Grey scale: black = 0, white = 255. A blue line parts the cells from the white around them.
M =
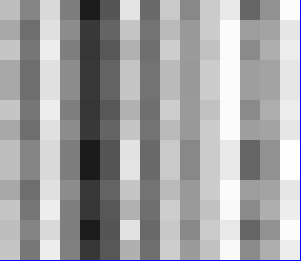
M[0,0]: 190
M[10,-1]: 237
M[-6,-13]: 217
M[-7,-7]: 186
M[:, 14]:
[252, 230, 237, 230, 230, 237, 230, 253, 253, 230, 237, 252, 237]
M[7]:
[190, 133, 217, 125, 27, 84, 226, 105, 201, 136, 203, 232, 101, 146, 253]
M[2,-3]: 138
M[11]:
[190, 132, 217, 126, 28, 85, 226, 105, 200, 136, 203, 232, 101, 146, 252]
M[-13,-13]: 217
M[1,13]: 163
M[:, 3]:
[125, 141, 127, 141, 141, 127, 141, 125, 125, 141, 127, 126, 128]
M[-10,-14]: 110
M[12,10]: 193
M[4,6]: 197
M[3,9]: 153
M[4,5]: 100
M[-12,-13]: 224
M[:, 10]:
[203, 204, 193, 204, 204, 193, 204, 203, 203, 204, 193, 203, 193]
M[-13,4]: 28
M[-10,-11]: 56
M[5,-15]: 197
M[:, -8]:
[106, 115, 111, 115, 115, 111, 115, 105, 106, 115, 111, 105, 111]
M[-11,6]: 177
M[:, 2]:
[217, 224, 237, 224, 224, 237, 224, 217, 217, 224, 237, 217, 237]
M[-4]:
[168, 110, 224, 141, 56, 100, 197, 115, 186, 153, 204, 251, 157, 163, 230]
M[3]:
[168, 110, 224, 141, 56, 100, 196, 115, 186, 153, 204, 251, 158, 163, 230]
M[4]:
[168, 110, 224, 141, 56, 100, 197, 115, 186, 153, 204, 251, 158, 163, 230]

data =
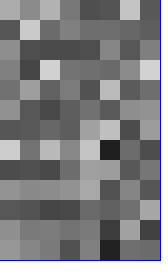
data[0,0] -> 172
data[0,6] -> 196
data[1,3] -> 128
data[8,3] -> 109
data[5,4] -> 113
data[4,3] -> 123
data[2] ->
[142, 78, 75, 75, 78, 134, 87, 127]
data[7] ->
[204, 114, 185, 136, 195, 31, 108, 77]
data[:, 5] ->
[84, 110, 134, 106, 186, 90, 191, 31, 157, 82, 97, 61, 33]
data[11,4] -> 122
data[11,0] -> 143
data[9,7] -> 86
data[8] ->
[76, 80, 73, 109, 159, 157, 88, 118]
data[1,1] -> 202
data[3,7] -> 210
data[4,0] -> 113
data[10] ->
[87, 83, 69, 73, 105, 97, 112, 166]
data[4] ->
[113, 158, 98, 123, 82, 186, 91, 110]
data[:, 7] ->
[88, 94, 127, 210, 110, 146, 156, 77, 118, 86, 166, 65, 107]
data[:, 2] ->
[178, 107, 75, 209, 98, 73, 103, 185, 73, 140, 69, 123, 122]
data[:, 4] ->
[79, 110, 78, 111, 82, 113, 161, 195, 159, 168, 105, 122, 128]
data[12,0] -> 150
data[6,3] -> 93

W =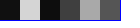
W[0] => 16
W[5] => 85
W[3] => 63
